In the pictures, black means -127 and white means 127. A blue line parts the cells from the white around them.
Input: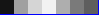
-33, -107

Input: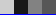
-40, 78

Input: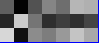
48, 87

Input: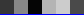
-53, -73

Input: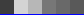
-38, -66

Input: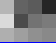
-90, 47
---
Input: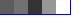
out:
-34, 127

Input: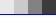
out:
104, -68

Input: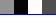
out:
18, -48

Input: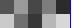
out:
-43, 87

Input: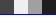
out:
-58, -97

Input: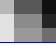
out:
55, -17
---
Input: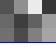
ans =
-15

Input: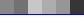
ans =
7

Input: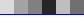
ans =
91

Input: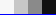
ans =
119

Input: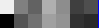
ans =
-125

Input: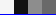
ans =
117

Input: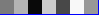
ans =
-4

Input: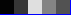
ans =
-124
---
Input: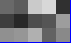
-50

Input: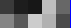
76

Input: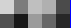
27

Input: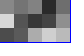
-72

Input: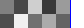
-15

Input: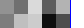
76

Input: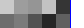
-45

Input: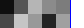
25

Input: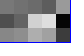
81

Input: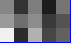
12
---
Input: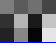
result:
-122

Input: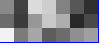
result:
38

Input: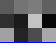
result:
-51

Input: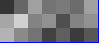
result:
-12

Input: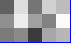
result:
-68

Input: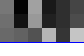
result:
-45

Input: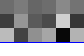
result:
16
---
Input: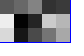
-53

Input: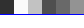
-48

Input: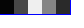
111

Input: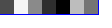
-126

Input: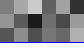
-8

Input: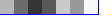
74
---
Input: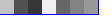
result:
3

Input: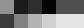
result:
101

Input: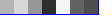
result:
-29

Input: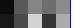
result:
-74

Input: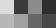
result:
-25

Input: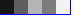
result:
-3
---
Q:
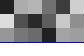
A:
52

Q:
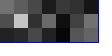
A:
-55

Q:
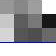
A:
30

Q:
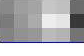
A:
36

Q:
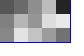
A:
14

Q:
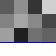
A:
-75

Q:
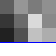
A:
-4
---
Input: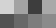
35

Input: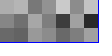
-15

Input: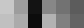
29

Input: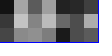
67

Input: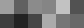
-31

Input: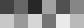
-25

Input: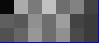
-39

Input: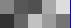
-40

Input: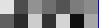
-50

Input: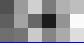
35
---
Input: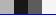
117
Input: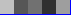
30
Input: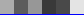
100
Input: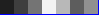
16
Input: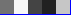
70
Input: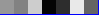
-27
